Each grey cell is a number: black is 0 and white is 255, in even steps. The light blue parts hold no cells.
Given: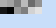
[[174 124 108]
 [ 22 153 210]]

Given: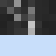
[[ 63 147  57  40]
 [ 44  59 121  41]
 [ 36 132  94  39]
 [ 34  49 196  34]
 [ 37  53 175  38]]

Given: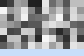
[[ 42 162  32 230 148 190]
 [246 176 133 218 199 214]
 [183 173 105 125 244 220]
 [171 133  88 204 203 103]
 [219  77 200 162  41 191]
 [ 50 194 162 246 104 199]
 [ 93 178 228 227 200 228]]

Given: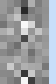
[[154 126 175 147]
 [153 166 123 144]
 [139 195 140 146]
 [117 142 214 148]
 [172 141 151 162]
 [140 151 176 150]
 [167 111 147 153]
 [137 138 113 162]
 [157 175 134 146]
 [146 147 169 120]
 [137 180 201 158]
 [149 114  61 118]]

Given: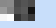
[[137  74  75]
 [155  81  19]
 [245  52  55]]

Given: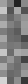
[[160  34]
 [198 168]
 [136 127]
 [172 112]
 [125  92]
 [167 104]
 [139 123]
 [198 170]
 [124 114]
 [170 109]
 [142 112]
 [212 141]]

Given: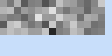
[[157 177 127  82 193 156 105 200]
 [180 109 142 172 148 143 102 143]
 [146 128 133 155 210 170 171 126]
 [ 92 204 118  85 119 201 158 120]
 [169 176 157 196 127 190 110 128]]

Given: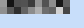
[[153  80  59  82  24]
 [143  46 140 109 209]]

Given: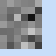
[[137 139 127]
 [134 115 149]
 [126 183  18]
 [154 117 147]
 [109 124 195]
 [144 138  70]
 [137 120 156]]
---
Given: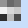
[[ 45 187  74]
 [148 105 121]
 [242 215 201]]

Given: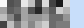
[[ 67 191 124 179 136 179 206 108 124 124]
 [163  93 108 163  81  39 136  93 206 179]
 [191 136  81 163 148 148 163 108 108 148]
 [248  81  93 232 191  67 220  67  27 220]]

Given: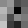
[[138 152  76  92]
 [167  76 138 123]
 [183 138   4 108]
 [196  60  34 108]]

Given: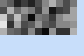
[[ 76 176 105 147 119  61 147  22  61  76 163]
 [119  92  34  61  34  76 135 176 119  76 119]
 [176 105  92  61 135  49  10 147  49  49 176]
 [203  92 190 105  10 119 105  61 135 163 163]
 [229  49 163  76  92 147  92  76 135 135 147]]

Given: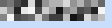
[[104 119  74  46 217  46 148 178 178 217 148 178 119 162 104]
 [134 244  74  90 104 205 119  62  62 190  20  46 217 148 190]
 [205 148  34 231 244  74 205 162  20 134 162  74  90  34 244]]

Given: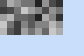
[[ 61  75 116 199 159 131  75 146 116]
 [ 89 171 146 116 116  34 146  75  49]
 [159 183 103 103  89  34 171 131  49]
 [183  89  61 159 116 159 103 199 171]
 [199 116  61 131  89 131 131 183 146]]

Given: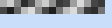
[[ 70  29  99 189 218 143  70  29 115 189 218 143  57  45 115]
 [174 204 128  45  84 174 204 143  57  70 158 218 158  70  57]]
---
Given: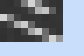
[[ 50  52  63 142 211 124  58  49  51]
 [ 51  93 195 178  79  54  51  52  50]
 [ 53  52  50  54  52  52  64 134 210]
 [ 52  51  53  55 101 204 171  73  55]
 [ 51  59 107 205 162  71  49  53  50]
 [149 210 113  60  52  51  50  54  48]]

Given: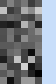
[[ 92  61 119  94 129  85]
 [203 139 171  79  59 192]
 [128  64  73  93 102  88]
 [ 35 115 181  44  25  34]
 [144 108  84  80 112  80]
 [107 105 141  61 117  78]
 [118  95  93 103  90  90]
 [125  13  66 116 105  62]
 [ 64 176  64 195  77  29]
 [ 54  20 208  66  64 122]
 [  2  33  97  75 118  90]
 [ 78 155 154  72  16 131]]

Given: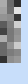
[[ 47 107 171]
 [228 111 162]
 [ 55 140 147]
 [207 126  92]
 [144 120  67]
 [150 121 174]
 [203 148 106]
 [135 124 105]
 [152 141  50]]

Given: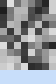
[[207  37  75 129 169 115 223  64]
 [207  72  44  78 184 183 120  30]
 [152 149  93  74 167 178 125  57]
 [120  61 188 106  52 172 185  61]
 [216 166  69 205  78 178  57 164]
 [164 152 174 219 193  73 109 104]
 [ 38  70 157 127  54 198  71 221]
 [191 150 113 211  61 114 139 187]
 [206 148  98  97  55 190 201 192]
 [191  78  52  44 219 165 217 204]]

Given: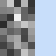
[[ 52 181  55 202 143]
 [ 63  99 165 133 128]
 [112 101 240  54  89]
 [172 198 158 126  43]
 [155  74 114  98 128]
 [142  69 168 151  92]
 [ 79 141 172 100  66]
 [149 195  95  59 105]]

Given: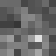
[[ 69 106  88  82  71 106 106 107]
 [ 99  73  85  82 127 111  95  84]
 [ 79  79 115 136 133  91  72  84]
 [ 81  99 122 102 127  54  64  64]
 [106 100 108  91 104 114  99  96]
 [ 70 129 225 158 121  83 157 138]
 [ 89 138  93  86 127 129 127 105]
 [ 75 110 165 130 121  70 146 128]]

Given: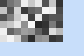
[[ 51 198  84 234 200 238 137 116  70]
 [ 75 238 247 112 100  58 211  87 197]
 [ 85  87  67 235  65 236 203 127  82]
 [ 65 122  50  40 248 144 233 199 184]
 [185 220  60  97 149 159 129 100 241]
 [ 65  53 151 142  43 110 213 244 226]]

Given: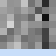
[[130  41 149 115 195 150 147 180]
 [137 122  85 145 163 140 150 160]
 [151  16 183 105 134 128 177 149]
 [136 122 145 145 166 132 212 153]
 [152  65 112 124 161 138 109 177]
 [139  66 129 124 112 160 128 110]
 [114  56 156 120 140 192 168 134]]
